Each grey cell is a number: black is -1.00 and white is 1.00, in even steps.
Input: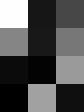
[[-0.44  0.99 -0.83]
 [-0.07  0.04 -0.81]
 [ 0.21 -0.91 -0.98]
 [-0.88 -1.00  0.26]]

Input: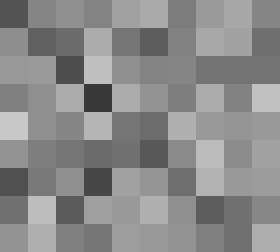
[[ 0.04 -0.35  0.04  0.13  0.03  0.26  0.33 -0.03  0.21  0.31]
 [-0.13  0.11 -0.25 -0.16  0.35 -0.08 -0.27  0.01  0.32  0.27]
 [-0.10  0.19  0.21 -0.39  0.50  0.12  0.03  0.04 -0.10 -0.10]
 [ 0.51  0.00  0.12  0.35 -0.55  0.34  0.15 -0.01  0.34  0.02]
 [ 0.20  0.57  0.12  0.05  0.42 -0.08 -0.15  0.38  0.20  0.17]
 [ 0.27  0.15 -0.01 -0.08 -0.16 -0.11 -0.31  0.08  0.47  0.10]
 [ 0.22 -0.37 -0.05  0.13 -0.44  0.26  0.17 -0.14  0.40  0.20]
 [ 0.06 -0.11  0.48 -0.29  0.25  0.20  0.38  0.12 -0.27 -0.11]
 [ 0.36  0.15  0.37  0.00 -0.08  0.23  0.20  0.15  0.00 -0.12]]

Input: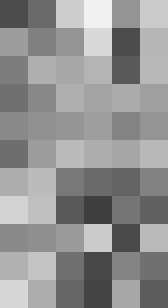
[[ 0.59 -0.40 -0.17  0.61  0.89  0.16]
 [ 0.43  0.23  0.00  0.16  0.70 -0.40]
 [ 0.44 -0.02  0.37  0.31  0.41 -0.30]
 [ 0.25 -0.12  0.07  0.37  0.29  0.35]
 [ 0.16  0.08  0.13  0.17  0.24  0.03]
 [ 0.44 -0.14  0.22  0.47  0.36  0.30]
 [ 0.02  0.36  0.47 -0.06 -0.17 -0.22]
 [-0.24  0.65  0.50 -0.30 -0.51 -0.08]
 [ 0.46  0.08  0.12  0.21  0.59 -0.43]
 [-0.12  0.39  0.53 -0.12 -0.44  0.03]
 [-0.27  0.69  0.36 -0.21 -0.47  0.32]]

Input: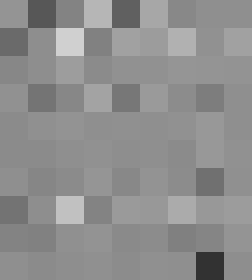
[[ 0.12  0.16 -0.32  0.03  0.43 -0.25  0.31  0.07  0.12]
 [ 0.26 -0.17  0.11  0.63  0.01  0.26  0.22  0.39  0.14]
 [ 0.15  0.06  0.11  0.23  0.09  0.14  0.14  0.17  0.16]
 [ 0.12  0.14 -0.09  0.06  0.28 -0.07  0.21  0.10 -0.02]
 [ 0.12  0.09  0.13  0.15  0.12  0.13  0.12  0.14  0.19]
 [ 0.14  0.09  0.09  0.12  0.14  0.11  0.12  0.09  0.19]
 [ 0.13  0.12  0.05  0.09  0.17  0.07  0.15  0.10 -0.12]
 [ 0.22 -0.10  0.11  0.51  0.03  0.21  0.19  0.34  0.19]
 [ 0.16  0.03  0.01  0.13  0.15  0.08  0.10  0.00  0.04]
 [ 0.11  0.12  0.09  0.11  0.13  0.10  0.13  0.12 -0.61]]

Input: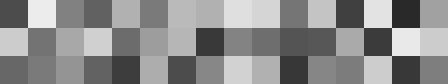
[[ 0.26 -0.40  0.85  0.01 -0.24  0.39 -0.04  0.46  0.39  0.75  0.67 -0.08
   0.54 -0.50  0.78 -0.68]
 [ 0.60  0.60 -0.10  0.32  0.63 -0.15  0.23  0.43 -0.55  0.03 -0.14 -0.34
  -0.32  0.33 -0.54  0.83]
 [-0.01 -0.19 -0.04  0.16 -0.23 -0.52  0.36 -0.40  0.06  0.65  0.39 -0.57
   0.05 -0.03  0.61 -0.56]]

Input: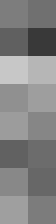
[[-0.12 -0.02]
 [-0.55 -0.25]
 [ 0.43  0.56]
 [ 0.24  0.13]
 [ 0.05  0.22]
 [-0.15 -0.24]
 [-0.19  0.07]
 [-0.03  0.25]]

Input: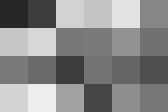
[[ 0.05 -0.70 -0.52  0.65  0.54  0.78]
 [-0.11  0.55  0.69 -0.06 -0.04  0.15]
 [-0.38 -0.05 -0.17 -0.53 -0.10 -0.21]
 [-0.07  0.66  0.86  0.27 -0.45  0.11]]

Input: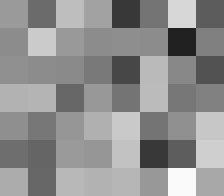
[[-0.28  0.21 -0.16  0.49  0.27 -0.56 -0.09  0.69]
 [ 0.00  0.10  0.59  0.20  0.10  0.11  0.10 -0.74]
 [-0.36  0.13  0.10  0.08 -0.05 -0.44  0.46  0.07]
 [ 0.01  0.40  0.41 -0.19  0.19 -0.09  0.47 -0.07]
 [ 0.56  0.12 -0.07  0.18  0.38  0.58 -0.09  0.13]
 [ 0.62 -0.14 -0.21  0.21  0.18  0.52 -0.56 -0.27]
 [ 0.32  0.35 -0.19  0.44  0.40  0.43  0.19  0.96]]
